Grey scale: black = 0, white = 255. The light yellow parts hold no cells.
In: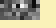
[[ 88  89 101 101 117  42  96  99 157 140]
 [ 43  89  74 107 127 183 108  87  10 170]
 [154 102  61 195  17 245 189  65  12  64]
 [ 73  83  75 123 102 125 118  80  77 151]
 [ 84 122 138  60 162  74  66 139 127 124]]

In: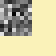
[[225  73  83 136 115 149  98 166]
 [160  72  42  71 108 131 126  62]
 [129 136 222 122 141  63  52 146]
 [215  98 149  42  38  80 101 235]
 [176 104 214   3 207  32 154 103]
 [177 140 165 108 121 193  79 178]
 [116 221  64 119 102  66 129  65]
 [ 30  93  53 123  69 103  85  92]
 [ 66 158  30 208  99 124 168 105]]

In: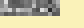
[[125  87 102  94 123 109 117 142 111 110 105 106 161  87  94]
 [135 219 101  85  90 106 123 111 156 102 121 113  66 137 176]
 [142 175 104  98  92  94 115 113 187 102 110  97 127 100 155]
 [176 175 207 120 202 176 165 171  99  78 221 178  40 130 103]]

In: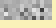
[[181 143 143 174 194 159 124 174  81 193  85 184 168]
 [170 178 182 172 167 181 187 175 198 163 201 168 172]
 [167 152 172 170 174 202 181 187 154 143 196 160 159]
 [195 122 171 184 157 204 110 175 226 202  60 208 179]
 [174 231 175 174 176 107 184 146 187 216 176 182 196]]

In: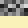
[[133  84 152 120 161  90  56]
 [172  95 110  66 161  97 158]
 [ 32  70 200 169  45 181 218]
 [103 139  34  69 158 112  29]]

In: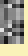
[[ 98  22 112 133 179 109]
 [100  25 112 132 178 109]
 [127 138 214  52  89  24]
 [141  87 137 136 177 150]
 [144  87 135 135 172 145]
 [141  88 137 136 176 152]
 [133 118 172  95 130  74]
 [126 133 208  55  94  27]
 [226  86  69 131 142 102]
 [127 141 217  49  87  21]
 [107  27 109 132 177 108]]
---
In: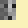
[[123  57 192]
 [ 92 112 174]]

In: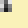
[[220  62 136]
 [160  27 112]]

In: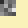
[[121 173  89]
 [125  88 153]]

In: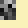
[[137 142   6]
 [ 16 131  73]]

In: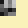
[[100 180 139]
 [ 83  74  17]]

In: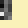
[[ 11 107  63]
 [ 82 119  65]]

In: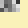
[[191  82 111]
 [ 83 159 118]]

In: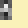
[[ 90 236  90]
 [178 198 149]]

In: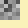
[[130 190  83]
 [178  77  97]]
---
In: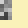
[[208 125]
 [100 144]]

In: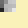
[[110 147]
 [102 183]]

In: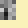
[[152 128]
 [106 128]]

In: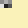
[[139 177]
 [226  33]]

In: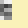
[[188 237]
 [101  63]]

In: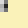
[[215 122]
 [176  37]]

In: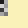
[[ 28 177]
 [213 158]]
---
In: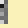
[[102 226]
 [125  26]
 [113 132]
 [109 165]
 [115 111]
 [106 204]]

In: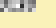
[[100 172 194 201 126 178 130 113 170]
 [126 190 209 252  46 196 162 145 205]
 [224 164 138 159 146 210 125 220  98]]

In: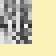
[[123 161 106 224 106 171 193 207]
 [ 86 152 138 182 121 127 140 220]
 [107 205 110 183  78 111 164 197]
 [150 131  79 224 123  79 204 195]
 [184 115 180 215  81 100 204  92]
 [181 238 111 221  64 101 113 101]
 [ 51 227  43 227  49 242  49  51]
 [111 217 117 219  76 110 165 176]
 [149 189 217  85  79 121 110 223]
 [190 217  79 216  62  66 229 229]
 [201 205 234  78 170  76 105 227]]

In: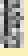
[[ 36 168 167 123 215 185]
 [ 50 154  98  70 224 236]
 [ 79 113 186 202 208 198]
 [ 48 166 161  49 215 154]
 [ 50 117 107 146 125 212]
 [ 35 141 165  96 220 210]
 [ 52 132 115  44 226 192]
 [ 41 145 231 169 233 188]
 [ 54 120 197 128 180 165]
 [147 168  99 124 186 141]
 [106 178 199  91 194 152]
 [ 43 147 126  86 214 237]]

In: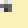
[[208 233 241]
 [ 90 102 110]
 [ 58 104 229]]

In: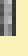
[[169 194  53 113]
 [162 160  54  83]
 [166 169  51  89]
 [162 150  56  76]
 [169 179  51 102]
 [170 190  52 111]
 [161 128  58  77]
 [159 134  59  71]
 [160 143  55  73]]
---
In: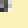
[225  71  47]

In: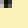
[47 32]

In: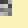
[171 209 115]

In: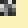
[ 37  98 141  35]

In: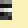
[142  17 196]

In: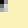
[148 111]
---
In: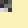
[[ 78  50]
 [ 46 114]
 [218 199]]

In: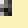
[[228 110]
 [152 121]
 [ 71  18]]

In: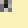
[[179  51]
 [113  26]
 [108 198]]

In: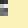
[[ 45  63]
 [197 235]
 [113  88]]

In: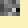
[[101 143]
 [ 71 120]
 [ 72 102]]

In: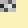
[[182 176]
 [ 39 202]
 [168  80]]
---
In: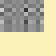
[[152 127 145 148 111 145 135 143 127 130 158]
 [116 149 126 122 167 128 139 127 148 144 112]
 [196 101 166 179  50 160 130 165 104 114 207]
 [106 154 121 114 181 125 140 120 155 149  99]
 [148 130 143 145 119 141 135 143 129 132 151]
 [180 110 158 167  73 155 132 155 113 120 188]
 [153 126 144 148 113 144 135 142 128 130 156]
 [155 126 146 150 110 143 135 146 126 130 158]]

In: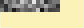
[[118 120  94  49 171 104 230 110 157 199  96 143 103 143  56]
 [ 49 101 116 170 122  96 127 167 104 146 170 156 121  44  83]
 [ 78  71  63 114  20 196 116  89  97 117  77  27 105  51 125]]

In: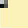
[[115 200]
 [ 85  14]]

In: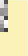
[[ 81 229]
 [175 224]
 [153 151]
 [157 145]
 [ 68 221]
 [253 179]
 [242 147]
 [ 61 120]]

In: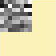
[[246 163 207 187 131  95 163  49]
 [ 32  16 157  89  89 253  53  20]
 [248 252 113 218 203 117 126 238]
 [ 43  85  82  95  94 130 141 115]
 [221 188 191 154 148  64 170 190]
 [163 165 121 187 181 137 116 220]
 [131 104  61  88  92 130 124  97]
 [138 162 126  94  85  75 193 181]]

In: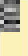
[[ 51  93 106  76 161]
 [121 126 137 133 104]
 [131 178 200 182  55]
 [111  94  82  85 160]
 [155 148 145 147  78]
 [ 18  62  50  22 216]
 [190 143 150 151  82]
 [101 110 119 111 140]]
